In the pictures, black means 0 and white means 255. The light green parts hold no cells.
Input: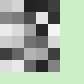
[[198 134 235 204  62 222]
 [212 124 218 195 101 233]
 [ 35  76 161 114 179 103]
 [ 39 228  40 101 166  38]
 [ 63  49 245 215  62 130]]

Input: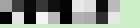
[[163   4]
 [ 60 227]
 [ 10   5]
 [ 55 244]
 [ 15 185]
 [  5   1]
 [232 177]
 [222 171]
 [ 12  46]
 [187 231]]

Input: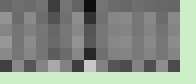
[[104 147 133 150 137  64]
 [111 108 117 116 118 136]
 [107 138 128 140 134  86]
 [114 109 118 117 117 132]
 [ 62  83 103 106  93 169]
 [116 112 119 118 108 130]
 [ 99 142 135 146 135  61]
 [ 14  50  84  88  39 200]
 [116 113 119 118 111 129]
 [107 134 130 135 130  85]
 [103 137 132 139 132  76]
 [110 118 118 122 122 130]
 [105 135 131 137 131  80]
 [103 108 115 118 118 141]
 [102 137 132 140 132  75]]

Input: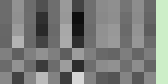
[[108 108 103 102 128 107 136]
 [146 144 155 179  96 146  66]
 [108 109 106 105 128 108 135]
 [ 80  48  41  68 145  59 185]
 [110 110 106 109 127 108 130]
 [154 152 168 170  94 157  61]
 [ 67  14  22  47 157  44 213]
 [111 111 108 111 127 110 130]
 [139 137 145 146 105 140  91]
 [143 142 152 154 101 145  84]
 [117 110 106 110 126 111 132]
 [141 139 147 151 102 141  87]
 [105 101  93 107 125 101 136]]

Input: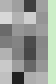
[[179 216 106 124 178 201 192]
 [159 178 150 132 128 158  33]
 [ 63 207 142  76  71 103 173]
 [160 149 157 135 138 150 180]]

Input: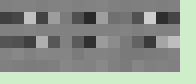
[[128  64 129  85 131 128]
 [130  71 129  81 136 126]
 [130 192 132  64 129 124]
 [127  67 129 175 134 125]
 [130 157 130  87 133 127]
 [131 123 129 129 133 135]
 [128  80 129  91 123 131]
 [130  41 129  48 131 130]
 [132 159 129 155 131 137]
 [128 112 129 140 129 128]
 [126 116 131 122 122 123]
 [127  81 127  99 121 134]
 [128 205 131  58 124 128]
 [126  46 129 165 125 130]
 [128  69 129 189 130 128]]
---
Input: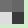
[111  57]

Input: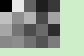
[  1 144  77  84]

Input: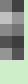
[125 151]

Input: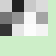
[210 146 252]

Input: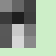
[137  30 120]

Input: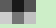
[ 91 117]

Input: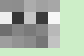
[142  54 122 118]
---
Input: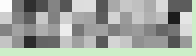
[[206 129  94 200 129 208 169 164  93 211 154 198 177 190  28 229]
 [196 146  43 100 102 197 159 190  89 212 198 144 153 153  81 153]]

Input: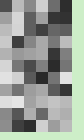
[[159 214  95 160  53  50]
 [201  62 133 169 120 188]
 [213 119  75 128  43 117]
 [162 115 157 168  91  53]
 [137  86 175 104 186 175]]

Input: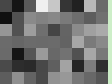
[[ 16  81 138 130 136 122 109  93 112]
 [107 102 107 106 107  99 167 122 137]
 [ 74  45  42  72  95 163  37 126  47]]

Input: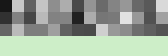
[[ 49 130  70 185 130 132  33 172 118 121 226 152  81 161]]

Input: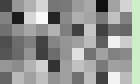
[[130  27 214 249  36 137 174 164 122 193 129]
 [ 78 108 127  67 133 149 159 187  93 240 205]
 [150 140 178 208  50 159 193 176 121 160 158]]

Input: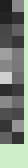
[[ 35  50]
 [ 74  54]
 [134 120]
 [ 44  57]
 [ 79  71]
 [ 97  51]]
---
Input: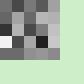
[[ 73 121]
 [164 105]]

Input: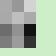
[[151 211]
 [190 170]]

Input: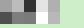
[[188  50]
 [126 123]]

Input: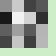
[[202  66]
 [241 210]]

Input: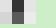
[[ 52 229]
 [ 90 235]]

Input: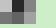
[[ 41 132]
 [ 99 161]]

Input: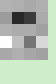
[[175 169]
 [ 40  59]]
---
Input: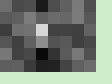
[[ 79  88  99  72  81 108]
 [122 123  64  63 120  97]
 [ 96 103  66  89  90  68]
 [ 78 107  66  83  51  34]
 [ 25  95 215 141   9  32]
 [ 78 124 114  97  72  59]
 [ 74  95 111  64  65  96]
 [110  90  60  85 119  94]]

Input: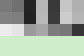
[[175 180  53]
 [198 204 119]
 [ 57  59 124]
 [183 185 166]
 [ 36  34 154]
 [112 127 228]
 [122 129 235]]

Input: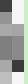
[[245 245 165 138 138  58 245]
 [ 64 148 169 127 127 169 190]]

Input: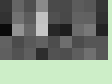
[[ 54  49  35  86  87]
 [ 87  97 120  86 112]
 [ 92  98 108  76  94]
 [ 73  72  29 110  78]
 [ 74  80  39  77  82]
 [138 194 198  98  45]
 [ 79  92 104  89  95]
 [101 114 147  75  82]
 [ 55  50  10  98  95]]

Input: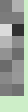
[[176 125  48 141 109 149 152 112]
 [119 124 219 182 146 107 137 123]]

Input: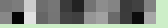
[[129 167]
 [ 65  12]
 [ 58  59]
 [132 106]
 [141 161]
 [115 150]
 [ 34  64]
 [ 58  68]
 [118 117]
 [110 102]
 [204 225]
 [124   5]
 [118 136]]

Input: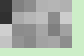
[[177 205 161 141]
 [181 139 127 166]
 [178 190 166 162]
 [141 182 142 138]
 [129 171 140 148]
 [ 53  48 207 195]]
